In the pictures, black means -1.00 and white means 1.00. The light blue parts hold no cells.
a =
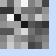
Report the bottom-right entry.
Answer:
0.13
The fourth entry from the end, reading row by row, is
0.47
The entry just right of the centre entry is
-0.33
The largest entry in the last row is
0.59
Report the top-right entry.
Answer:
-0.46
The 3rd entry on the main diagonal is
-0.81
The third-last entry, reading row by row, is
-0.46
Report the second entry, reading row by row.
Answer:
-0.23
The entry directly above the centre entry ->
0.36
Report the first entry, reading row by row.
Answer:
0.36
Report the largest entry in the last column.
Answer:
0.26

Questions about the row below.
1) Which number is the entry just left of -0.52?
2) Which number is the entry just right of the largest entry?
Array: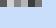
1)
0.42
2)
0.07

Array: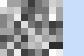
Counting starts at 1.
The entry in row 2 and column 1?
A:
0.63
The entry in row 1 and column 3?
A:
0.27
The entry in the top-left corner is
0.98
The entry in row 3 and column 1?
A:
0.04
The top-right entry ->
0.52
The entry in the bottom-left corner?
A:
0.52
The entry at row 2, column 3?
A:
0.63
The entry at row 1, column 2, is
0.27
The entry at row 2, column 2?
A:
0.52
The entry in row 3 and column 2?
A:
0.27
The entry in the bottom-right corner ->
0.85
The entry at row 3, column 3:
0.85

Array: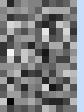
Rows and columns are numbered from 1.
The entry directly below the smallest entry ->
-0.48
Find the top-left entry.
0.33
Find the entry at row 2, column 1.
0.02
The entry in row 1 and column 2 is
-0.71
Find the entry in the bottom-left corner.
0.02
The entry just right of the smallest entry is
0.12
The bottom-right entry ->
-0.11
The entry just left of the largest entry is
-0.59
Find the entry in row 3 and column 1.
0.12
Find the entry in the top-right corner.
0.23
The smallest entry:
-0.96
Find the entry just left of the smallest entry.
0.56
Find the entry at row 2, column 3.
0.12
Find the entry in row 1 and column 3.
-0.11
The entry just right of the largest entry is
0.02
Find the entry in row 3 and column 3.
-0.37
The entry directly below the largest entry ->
0.56

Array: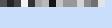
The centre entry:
-0.83
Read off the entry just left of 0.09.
0.66
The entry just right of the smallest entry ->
0.54
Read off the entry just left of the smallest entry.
0.44

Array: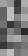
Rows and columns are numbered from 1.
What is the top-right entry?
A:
0.35
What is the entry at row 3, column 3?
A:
0.04
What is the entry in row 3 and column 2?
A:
0.48
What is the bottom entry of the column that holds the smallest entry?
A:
0.04
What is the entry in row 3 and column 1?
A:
-0.21
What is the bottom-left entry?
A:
0.25
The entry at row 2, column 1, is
-0.21
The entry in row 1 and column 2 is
0.15
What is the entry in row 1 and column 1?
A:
0.25
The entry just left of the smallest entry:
-0.21

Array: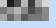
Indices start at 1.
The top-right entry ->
0.67
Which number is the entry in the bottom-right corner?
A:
0.07
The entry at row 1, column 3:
-0.41
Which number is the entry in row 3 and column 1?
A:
0.30
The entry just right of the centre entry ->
-0.41
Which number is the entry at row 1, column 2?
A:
-0.77
